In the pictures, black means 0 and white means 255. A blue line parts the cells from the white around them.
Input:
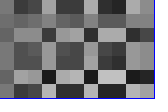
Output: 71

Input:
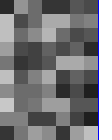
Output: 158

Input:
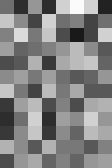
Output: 169

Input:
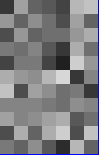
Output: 142

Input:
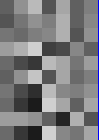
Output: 27

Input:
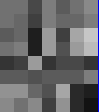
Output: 137

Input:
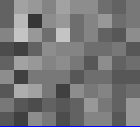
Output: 141
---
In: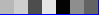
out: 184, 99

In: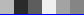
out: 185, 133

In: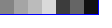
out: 132, 17

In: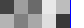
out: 66, 56

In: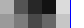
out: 178, 198

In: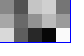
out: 136, 250

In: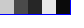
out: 203, 10

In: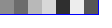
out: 141, 86

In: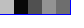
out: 191, 110
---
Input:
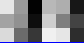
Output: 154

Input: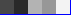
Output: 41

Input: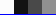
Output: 19

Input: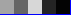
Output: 101

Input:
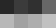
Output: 59

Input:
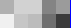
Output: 210

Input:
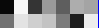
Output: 247

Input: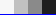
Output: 193

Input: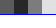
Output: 39
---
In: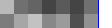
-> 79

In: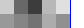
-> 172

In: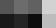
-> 13

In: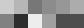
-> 77

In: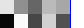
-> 209

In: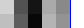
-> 180

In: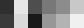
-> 179

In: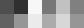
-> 215

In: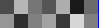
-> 214

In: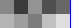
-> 192
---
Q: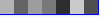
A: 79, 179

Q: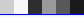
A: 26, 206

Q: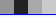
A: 202, 149

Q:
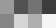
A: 60, 134

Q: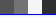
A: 47, 83

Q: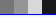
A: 24, 118

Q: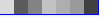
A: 64, 218
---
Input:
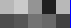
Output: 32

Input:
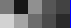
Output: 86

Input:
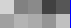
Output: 65

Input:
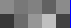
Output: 97

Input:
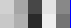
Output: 227

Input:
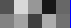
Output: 23
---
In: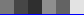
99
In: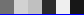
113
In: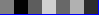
93
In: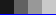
152
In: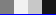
200
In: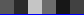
65
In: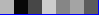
92
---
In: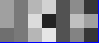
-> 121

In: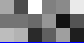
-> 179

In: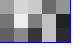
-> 137

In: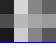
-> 204

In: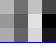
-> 101

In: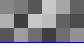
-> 157

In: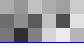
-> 47

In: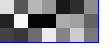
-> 56
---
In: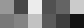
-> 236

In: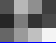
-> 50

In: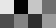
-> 198

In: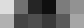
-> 37

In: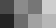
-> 118

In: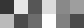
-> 86

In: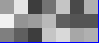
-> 157

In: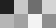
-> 110

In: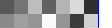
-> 189

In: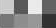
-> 234
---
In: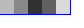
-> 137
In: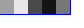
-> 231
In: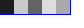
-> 201
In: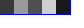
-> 154
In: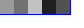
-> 113
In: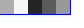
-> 246
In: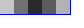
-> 113
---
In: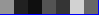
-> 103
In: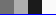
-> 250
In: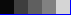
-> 213
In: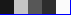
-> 251
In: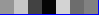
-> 129
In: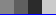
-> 203
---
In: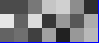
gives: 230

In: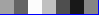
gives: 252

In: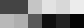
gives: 236

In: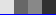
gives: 227

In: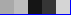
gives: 213

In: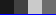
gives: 202

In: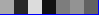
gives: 220

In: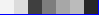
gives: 243

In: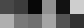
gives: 206

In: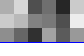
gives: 237
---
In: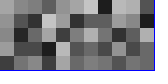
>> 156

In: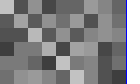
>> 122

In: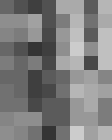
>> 133

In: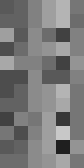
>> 89

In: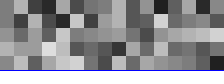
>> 179

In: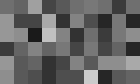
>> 151

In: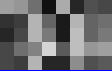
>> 71

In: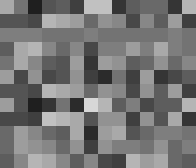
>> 105
